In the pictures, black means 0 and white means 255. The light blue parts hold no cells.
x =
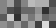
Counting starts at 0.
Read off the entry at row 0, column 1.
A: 160
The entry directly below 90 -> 144
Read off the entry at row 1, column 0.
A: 132
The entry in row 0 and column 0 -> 132
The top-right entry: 78
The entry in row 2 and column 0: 90
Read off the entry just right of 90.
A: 202

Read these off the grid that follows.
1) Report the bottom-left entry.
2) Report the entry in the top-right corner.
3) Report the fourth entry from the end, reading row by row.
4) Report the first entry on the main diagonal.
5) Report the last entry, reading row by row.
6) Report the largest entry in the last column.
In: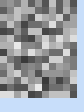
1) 221
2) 83
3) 193
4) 136
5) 83
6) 221

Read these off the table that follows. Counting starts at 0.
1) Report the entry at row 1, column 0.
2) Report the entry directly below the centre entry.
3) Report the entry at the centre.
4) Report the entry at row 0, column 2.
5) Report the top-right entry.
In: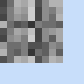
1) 81
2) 205
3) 193
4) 179
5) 179
